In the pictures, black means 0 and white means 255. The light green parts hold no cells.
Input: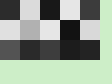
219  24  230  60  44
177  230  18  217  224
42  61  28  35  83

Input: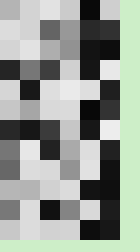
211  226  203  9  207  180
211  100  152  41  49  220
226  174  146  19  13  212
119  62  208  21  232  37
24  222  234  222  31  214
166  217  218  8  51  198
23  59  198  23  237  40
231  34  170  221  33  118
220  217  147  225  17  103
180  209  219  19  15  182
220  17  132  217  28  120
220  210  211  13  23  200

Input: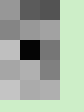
91  83  151
152  162  133
5  118  191
176  128  166
171  175  196

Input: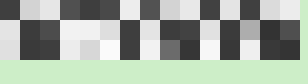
211  230  80  62  73  237  82  211  232  65  228  64  219  236  63
60  76  242  241  222  62  228  61  66  225  59  173  51  79  228
58  62  236  215  250  62  242  107  54  247  56  239  57  52  224

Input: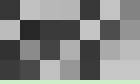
193  184  182  56  195  131  54
39  57  58  197  77  148  188
139  68  176  55  170  188  50
73  192  150  57  198  198  59

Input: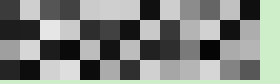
207  85  66  203  207  205  16  206  140  101  193  15  59
30  230  203  45  65  17  201  56  180  209  17  173  29
214  28  10  189  19  189  33  46  122  5  171  181  159
13  210  222  12  171  47  208  166  181  214  131  87  36

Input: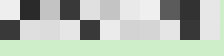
42  195  57  224  196  233  239  91  50  231  238
223  220  230  57  235  211  213  229  55  230  57

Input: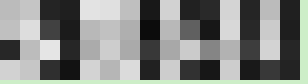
197  36  31  227  224  191  24  210  33  41  212  37  187  32  187
221  65  27  184  193  175  12  184  96  23  216  40  203  30  192
188  229  38  171  205  170  56  168  203  133  178  61  211  38  39
198  47  18  211  182  219  33  205  49  23  205  25  56  35  210
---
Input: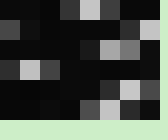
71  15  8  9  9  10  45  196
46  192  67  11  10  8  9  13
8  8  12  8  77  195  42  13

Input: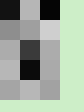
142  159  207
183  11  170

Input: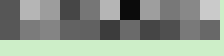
87  123  132  98  97  60  106  69  79  121  104

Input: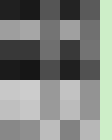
158  166  116  160  112
27  22  76  32  81
191  198  154  187  148

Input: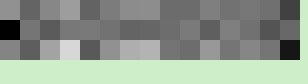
1  117  91  120  121  114  100  102  109  122  95  127  113  84  104

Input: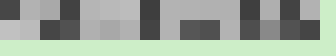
193  187  70  81  176  168  177  68  179  86  80  179  78  137  82  69

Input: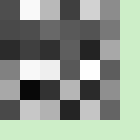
73  77  104  89  83  120
129  248  238  88  254  93
73  199  178  36  197  100

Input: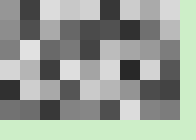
141  79  170  103  75  81  49  112  186
213  181  62  222  164  216  40  211  86
114  109  56  131  134  79  220  131  124
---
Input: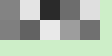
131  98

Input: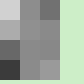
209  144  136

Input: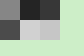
134  209

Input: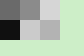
106  203

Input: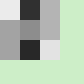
235  141  227

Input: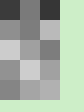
59  125  125

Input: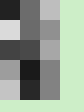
34  107  167

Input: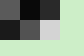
90  82

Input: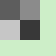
93  56
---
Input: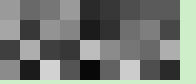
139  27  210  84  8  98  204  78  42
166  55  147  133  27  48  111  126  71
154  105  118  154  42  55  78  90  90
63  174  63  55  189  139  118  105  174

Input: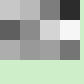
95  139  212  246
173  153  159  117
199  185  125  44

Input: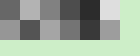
150  84  165  116  57  157
103  179  129  77  44  222

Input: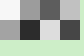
163  44  221  70
247  156  93  193

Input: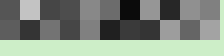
93  52  115  70  128  32  58  52  157  101  163
85  195  70  77  136  108  11  150  39  144  128

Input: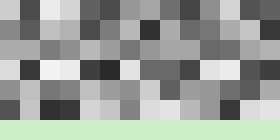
219  56  243  235  63  42  227  105  105  69  227  235  83  63
205  75  235  212  97  75  151  165  111  69  143  212  83  97
136  90  191  178  75  124  185  49  172  105  118  172  197  56
172  172  124  143  185  157  118  151  165  165  105  111  165  178
143  191  118  130  191  157  143  205  97  157  151  111  90  172
83  197  49  56  212  197  130  219  227  185  151  56  219  227

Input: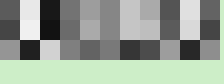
149  32  210  127  99  121  54  76  157  40  142
91  232  24  115  157  134  197  170  84  224  99
69  240  18  107  170  134  197  190  91  217  69

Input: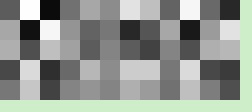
167  17  246  148  99  119  40  85  167  25  155  226
175  79  191  161  92  132  92  66  132  79  175  183
119  198  66  132  148  132  175  155  113  191  125  79
72  218  47  105  183  140  204  204  119  218  72  59
92  254  11  113  167  140  226  191  99  246  105  40
